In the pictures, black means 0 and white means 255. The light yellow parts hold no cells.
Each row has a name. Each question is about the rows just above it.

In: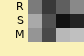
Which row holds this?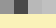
M
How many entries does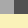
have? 2
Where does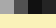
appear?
S
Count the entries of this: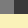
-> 2
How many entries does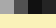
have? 4

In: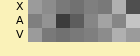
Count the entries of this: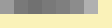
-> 7
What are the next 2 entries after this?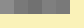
[176  79]
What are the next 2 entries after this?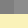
[176 155]

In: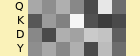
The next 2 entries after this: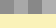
[ 74 188]
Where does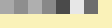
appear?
Q

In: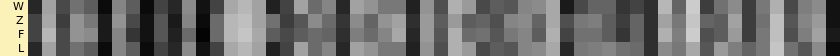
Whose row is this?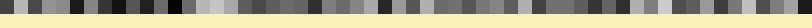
F
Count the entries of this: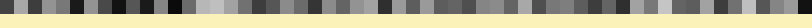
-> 58

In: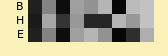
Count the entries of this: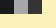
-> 3
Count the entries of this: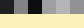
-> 6
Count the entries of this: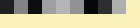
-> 9
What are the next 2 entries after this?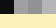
[  7 187]
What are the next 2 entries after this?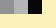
[187 194]
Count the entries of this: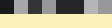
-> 8
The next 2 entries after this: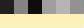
[ 7 46]

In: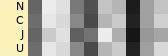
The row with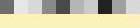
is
U
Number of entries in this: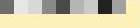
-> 9
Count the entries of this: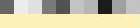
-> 10

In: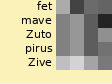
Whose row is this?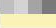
Zive
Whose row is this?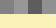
Zuto

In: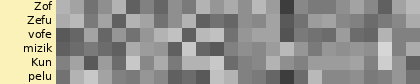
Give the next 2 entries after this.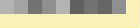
[136 163]
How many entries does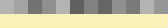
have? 12
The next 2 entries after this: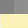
[136 156]
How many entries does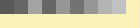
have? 9

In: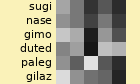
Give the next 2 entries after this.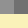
[101  36]

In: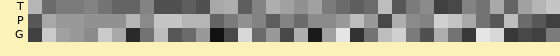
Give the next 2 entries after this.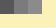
[64 72]
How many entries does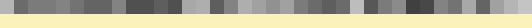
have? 38
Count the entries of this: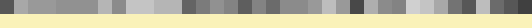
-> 38

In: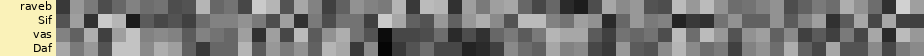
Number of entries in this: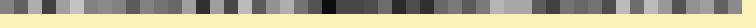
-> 53
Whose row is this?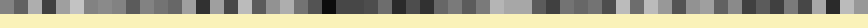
vas
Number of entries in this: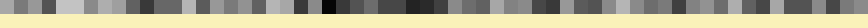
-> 62
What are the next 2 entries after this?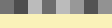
[159  97]
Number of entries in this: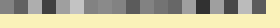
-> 19
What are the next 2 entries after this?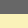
[181  91]
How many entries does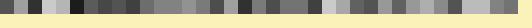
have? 37

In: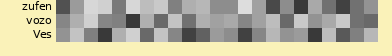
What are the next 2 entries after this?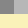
[147 155]
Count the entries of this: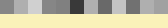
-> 12
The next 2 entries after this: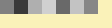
[65 97]

